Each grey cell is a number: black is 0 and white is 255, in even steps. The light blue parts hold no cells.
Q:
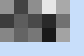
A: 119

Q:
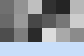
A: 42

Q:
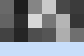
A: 78

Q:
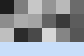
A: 73

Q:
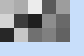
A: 112

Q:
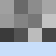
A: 188
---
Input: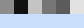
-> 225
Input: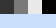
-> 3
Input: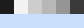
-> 57
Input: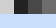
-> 108
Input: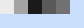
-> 113
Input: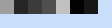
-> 22
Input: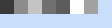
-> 161
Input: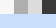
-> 57
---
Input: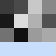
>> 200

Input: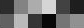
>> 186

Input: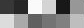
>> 220

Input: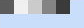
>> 203

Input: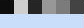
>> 151

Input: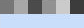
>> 168

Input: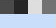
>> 115

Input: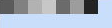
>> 178

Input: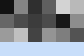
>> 192
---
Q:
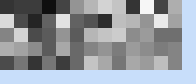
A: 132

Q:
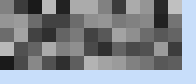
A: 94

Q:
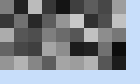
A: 28

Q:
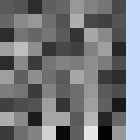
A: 151

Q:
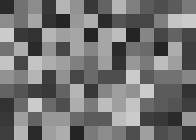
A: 50

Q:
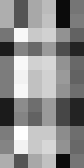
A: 117

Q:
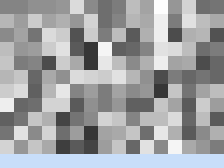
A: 124

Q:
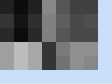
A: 135
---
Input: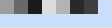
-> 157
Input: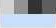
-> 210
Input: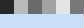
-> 40
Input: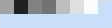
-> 162
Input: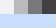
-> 242
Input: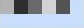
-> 180
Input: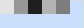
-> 227
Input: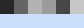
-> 39
